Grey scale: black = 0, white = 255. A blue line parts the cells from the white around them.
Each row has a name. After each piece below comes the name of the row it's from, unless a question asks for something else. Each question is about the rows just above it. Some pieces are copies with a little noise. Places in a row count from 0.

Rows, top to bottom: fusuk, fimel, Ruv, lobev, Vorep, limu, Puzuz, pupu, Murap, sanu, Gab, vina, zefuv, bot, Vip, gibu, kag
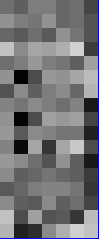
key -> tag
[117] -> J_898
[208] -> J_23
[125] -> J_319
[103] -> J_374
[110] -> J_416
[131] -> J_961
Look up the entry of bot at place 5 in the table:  J_898
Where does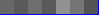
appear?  Ruv
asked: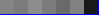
pupu
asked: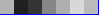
kag

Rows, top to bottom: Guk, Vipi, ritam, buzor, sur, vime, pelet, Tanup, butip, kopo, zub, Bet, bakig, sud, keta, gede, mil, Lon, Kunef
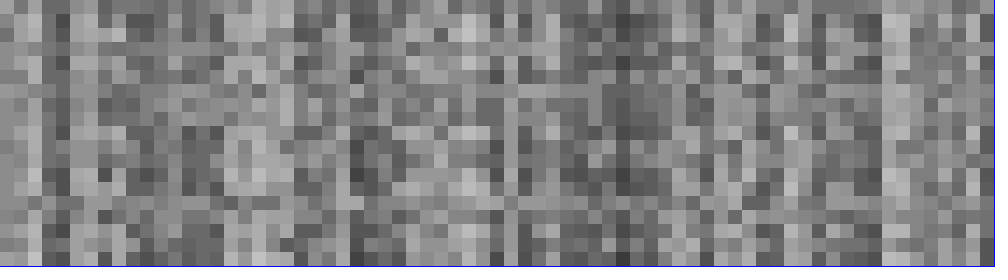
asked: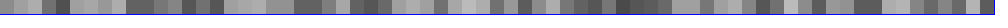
kopo
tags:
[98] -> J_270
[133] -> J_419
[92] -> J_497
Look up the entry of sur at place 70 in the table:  J_497
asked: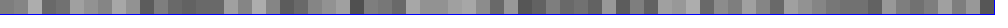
Lon
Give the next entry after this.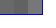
[160]
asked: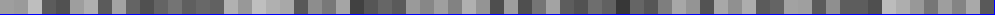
Kunef
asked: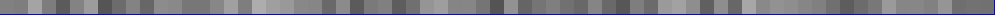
gede

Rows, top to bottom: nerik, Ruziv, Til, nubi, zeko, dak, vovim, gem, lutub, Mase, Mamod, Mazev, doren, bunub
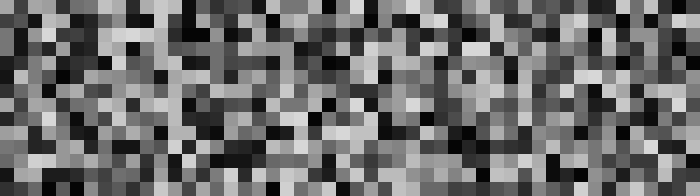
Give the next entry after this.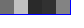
[70]
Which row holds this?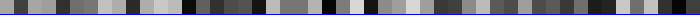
nerik
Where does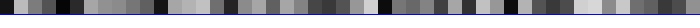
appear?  dak
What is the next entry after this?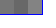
[64]
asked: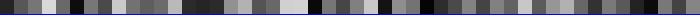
lutub

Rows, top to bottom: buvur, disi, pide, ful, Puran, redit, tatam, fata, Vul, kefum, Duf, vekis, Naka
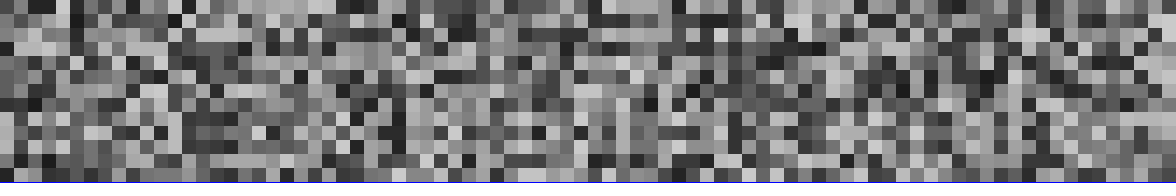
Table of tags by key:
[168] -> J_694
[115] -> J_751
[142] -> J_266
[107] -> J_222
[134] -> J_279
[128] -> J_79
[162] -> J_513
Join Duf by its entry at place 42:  J_79
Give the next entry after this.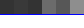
[73]

